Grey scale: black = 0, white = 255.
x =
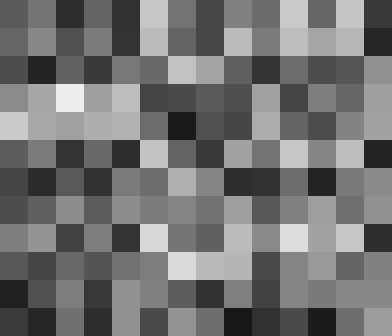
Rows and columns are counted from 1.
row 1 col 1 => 90
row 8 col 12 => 158
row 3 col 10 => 52
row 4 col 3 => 237
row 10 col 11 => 132
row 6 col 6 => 194
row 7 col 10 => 49
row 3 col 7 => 194
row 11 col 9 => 127
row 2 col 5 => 51
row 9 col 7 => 117
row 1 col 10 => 107
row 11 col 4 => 56
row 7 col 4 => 50
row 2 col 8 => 71
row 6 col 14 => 35
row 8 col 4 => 92
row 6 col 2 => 123
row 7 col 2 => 43
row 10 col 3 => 104
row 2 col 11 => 189
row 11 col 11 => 132
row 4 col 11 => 68
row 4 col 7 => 74
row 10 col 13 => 100
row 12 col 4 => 45
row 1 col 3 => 46
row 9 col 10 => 137
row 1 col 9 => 128
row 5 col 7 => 26
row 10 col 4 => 84
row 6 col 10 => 115
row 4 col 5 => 190
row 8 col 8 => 114

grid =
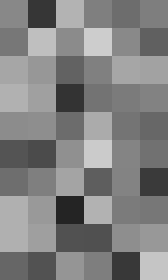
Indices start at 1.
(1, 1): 136
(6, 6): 113
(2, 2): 191
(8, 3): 36
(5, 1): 140
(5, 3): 108
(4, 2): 160
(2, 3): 139
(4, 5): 123
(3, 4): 128
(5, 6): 103
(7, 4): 94
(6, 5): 132
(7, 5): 131
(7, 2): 127
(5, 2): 142
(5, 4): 171
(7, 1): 110
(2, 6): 96

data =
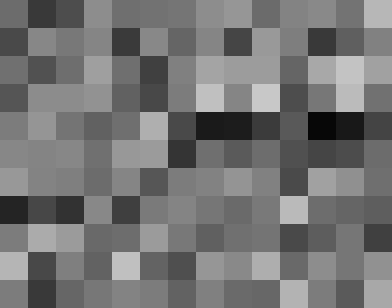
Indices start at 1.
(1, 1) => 108
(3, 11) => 101
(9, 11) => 73
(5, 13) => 24
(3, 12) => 168
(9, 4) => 105
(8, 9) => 106
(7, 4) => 108
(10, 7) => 79
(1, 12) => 137
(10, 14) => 145
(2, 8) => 133
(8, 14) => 94
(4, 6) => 72
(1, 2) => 57
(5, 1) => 124
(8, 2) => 71
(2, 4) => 133
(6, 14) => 108
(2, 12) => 57
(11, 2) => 57
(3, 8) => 164
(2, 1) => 73
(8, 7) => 132
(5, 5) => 111
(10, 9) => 137
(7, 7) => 124
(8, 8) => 118
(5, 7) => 73
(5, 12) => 7
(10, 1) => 181
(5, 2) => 149
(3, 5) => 111
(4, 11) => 77
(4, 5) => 97
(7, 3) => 127
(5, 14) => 68
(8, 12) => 109

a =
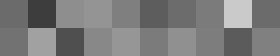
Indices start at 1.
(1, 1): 107
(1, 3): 142
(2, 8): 125
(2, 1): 114
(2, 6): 123

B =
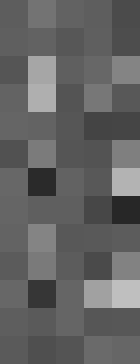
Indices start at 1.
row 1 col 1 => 93
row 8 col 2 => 95
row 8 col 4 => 71
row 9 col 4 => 89
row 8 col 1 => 101
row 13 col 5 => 102
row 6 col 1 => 81
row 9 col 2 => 132
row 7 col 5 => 179
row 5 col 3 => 86
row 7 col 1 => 103
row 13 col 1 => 90
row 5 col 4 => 68
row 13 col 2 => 79
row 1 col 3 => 98
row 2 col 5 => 77
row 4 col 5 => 88
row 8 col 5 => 39
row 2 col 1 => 95

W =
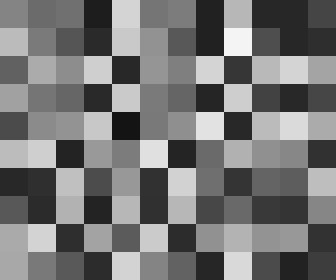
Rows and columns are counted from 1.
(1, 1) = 132
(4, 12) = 70
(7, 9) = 52
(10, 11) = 34
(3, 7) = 127
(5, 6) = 121
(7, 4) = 76
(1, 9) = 183
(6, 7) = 36
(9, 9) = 179
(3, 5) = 40
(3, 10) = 185
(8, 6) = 48
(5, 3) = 147
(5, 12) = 171
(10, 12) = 61
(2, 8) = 33
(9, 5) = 91
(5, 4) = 200
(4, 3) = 102
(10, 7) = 98
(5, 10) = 187
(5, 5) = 20
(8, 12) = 134
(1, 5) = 212
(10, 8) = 38
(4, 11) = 40
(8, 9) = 105
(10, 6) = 132
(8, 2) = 43
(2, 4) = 42
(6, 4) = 153
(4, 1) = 161
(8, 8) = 71

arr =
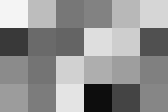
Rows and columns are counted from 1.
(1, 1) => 244
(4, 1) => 156
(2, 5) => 206
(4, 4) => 13
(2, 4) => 222
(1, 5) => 184
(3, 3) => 209

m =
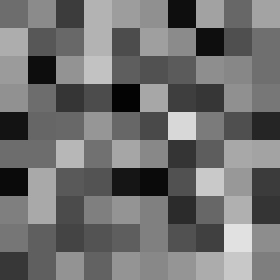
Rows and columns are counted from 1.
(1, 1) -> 109
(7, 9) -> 152
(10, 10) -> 126
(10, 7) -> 149
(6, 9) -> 168
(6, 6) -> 136
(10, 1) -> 55
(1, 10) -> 163
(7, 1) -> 10
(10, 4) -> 98
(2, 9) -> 79
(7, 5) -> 21
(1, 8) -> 162
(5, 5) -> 103
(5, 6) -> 73
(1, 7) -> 14
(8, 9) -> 176
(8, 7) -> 43
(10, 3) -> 147
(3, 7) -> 91
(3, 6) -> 81
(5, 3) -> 104
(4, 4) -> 76
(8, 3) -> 75
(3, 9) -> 135
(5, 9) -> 79
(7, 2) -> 169
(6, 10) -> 163
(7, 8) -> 201
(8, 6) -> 128
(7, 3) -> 89

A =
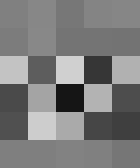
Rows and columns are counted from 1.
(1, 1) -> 128
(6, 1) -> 127
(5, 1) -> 80
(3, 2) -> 93
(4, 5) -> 77
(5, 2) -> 205
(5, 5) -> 63
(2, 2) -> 136

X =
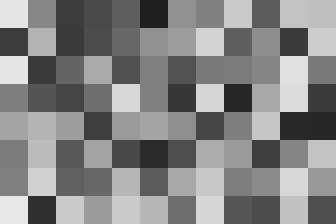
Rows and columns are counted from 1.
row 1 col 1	229
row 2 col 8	211
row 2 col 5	104
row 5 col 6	165
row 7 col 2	208
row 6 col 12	195
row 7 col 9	125
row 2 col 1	60
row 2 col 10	142
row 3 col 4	170
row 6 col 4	163
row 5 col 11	41
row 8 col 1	231
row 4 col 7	55
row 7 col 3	97
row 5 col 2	180
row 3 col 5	81
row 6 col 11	133
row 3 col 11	224
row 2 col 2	179
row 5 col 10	198
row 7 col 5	182
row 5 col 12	39
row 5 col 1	164
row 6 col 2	187
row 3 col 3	99
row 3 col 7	82
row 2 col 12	205
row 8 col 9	86
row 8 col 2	48
